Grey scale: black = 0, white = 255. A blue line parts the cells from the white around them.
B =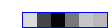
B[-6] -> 219
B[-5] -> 71
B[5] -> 185

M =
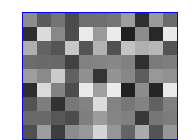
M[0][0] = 141
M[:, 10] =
[107, 233, 84, 126, 145, 232, 128, 124, 151]
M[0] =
[141, 92, 116, 75, 110, 111, 116, 157, 47, 154, 107]
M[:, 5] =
[111, 154, 178, 132, 52, 159, 219, 156, 212]
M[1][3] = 76
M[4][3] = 97
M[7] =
[105, 105, 87, 76, 127, 156, 133, 128, 56, 118, 124]
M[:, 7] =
[157, 32, 195, 129, 135, 32, 119, 128, 100]
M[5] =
[45, 218, 130, 76, 234, 159, 235, 32, 141, 38, 232]
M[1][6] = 235
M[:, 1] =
[92, 219, 99, 106, 138, 218, 126, 105, 157]
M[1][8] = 140
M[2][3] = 199
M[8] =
[80, 157, 62, 140, 152, 212, 150, 100, 170, 85, 151]
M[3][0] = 108
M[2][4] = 84
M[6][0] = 83
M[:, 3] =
[75, 76, 199, 65, 97, 76, 120, 76, 140]

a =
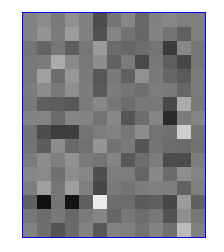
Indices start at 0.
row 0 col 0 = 130
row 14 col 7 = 119
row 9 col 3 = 105
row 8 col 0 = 114
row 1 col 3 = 156
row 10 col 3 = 146
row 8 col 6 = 130
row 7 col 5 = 116
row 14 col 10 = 82
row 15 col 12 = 128
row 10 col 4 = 122
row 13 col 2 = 117
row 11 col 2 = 112
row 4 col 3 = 151
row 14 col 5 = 133
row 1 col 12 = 128
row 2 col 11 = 135
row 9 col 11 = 105
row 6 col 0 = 120
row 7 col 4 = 131
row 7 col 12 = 133
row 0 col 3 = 144
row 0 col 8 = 104
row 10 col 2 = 127
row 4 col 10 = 103
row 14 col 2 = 120
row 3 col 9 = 119
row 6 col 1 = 95
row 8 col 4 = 116
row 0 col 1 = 139
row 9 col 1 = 93
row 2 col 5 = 154
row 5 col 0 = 124
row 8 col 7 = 118
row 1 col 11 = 96

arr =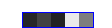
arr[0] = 39
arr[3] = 234

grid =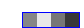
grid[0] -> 134
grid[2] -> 119
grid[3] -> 56
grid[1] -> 232

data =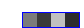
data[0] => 123
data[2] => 192

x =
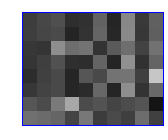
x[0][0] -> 61
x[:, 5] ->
[98, 101, 51, 100, 73, 103, 83, 60]
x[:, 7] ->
[135, 137, 110, 144, 116, 142, 76, 63]
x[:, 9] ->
[96, 95, 114, 100, 198, 104, 20, 64]
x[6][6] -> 68
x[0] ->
[61, 71, 79, 46, 49, 98, 37, 135, 57, 96]
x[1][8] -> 55
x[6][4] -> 75
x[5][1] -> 67
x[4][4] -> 86
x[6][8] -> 84
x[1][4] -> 51
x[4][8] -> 64
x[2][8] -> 66
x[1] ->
[62, 70, 74, 36, 51, 101, 39, 137, 55, 95]
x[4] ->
[44, 64, 73, 37, 86, 73, 115, 116, 64, 198]
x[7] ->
[112, 107, 101, 68, 120, 60, 74, 63, 109, 64]
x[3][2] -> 81
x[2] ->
[55, 52, 142, 109, 115, 51, 90, 110, 66, 114]

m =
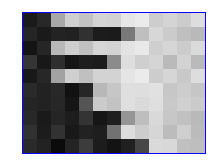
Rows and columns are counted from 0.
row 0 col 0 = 26
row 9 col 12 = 190
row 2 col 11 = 204
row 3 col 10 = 186
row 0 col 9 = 205
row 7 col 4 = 52
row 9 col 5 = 28
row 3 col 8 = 207
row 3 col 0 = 53
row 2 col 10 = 214
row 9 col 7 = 32
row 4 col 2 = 162
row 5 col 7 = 223
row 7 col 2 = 37
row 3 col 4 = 30
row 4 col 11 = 201
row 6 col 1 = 34
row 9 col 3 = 36
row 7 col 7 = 149
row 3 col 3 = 21
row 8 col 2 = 50
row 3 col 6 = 139
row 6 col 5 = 203
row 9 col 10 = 216
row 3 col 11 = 211
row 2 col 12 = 218
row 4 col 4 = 192
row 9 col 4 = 60
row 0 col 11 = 204
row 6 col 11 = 208
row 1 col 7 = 120
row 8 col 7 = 221
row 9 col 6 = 19
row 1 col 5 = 28
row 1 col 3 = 33
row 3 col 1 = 24

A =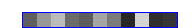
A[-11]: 95
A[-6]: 165
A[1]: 151

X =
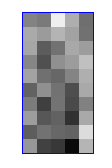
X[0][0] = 131
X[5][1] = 144
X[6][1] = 63
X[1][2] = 180
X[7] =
[157, 87, 98, 49, 169]
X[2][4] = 157
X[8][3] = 99
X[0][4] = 111
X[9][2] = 56
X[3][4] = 192
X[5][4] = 169
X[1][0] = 170
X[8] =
[93, 114, 103, 99, 220]
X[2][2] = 114
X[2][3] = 168
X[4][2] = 103

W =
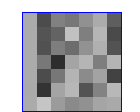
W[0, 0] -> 171
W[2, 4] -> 146
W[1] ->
[171, 84, 99, 193, 127, 182, 74]
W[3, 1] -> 120
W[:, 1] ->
[76, 84, 81, 120, 76, 51, 197]
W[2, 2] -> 126
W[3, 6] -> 180
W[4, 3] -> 180
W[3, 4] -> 181
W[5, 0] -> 170
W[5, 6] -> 184
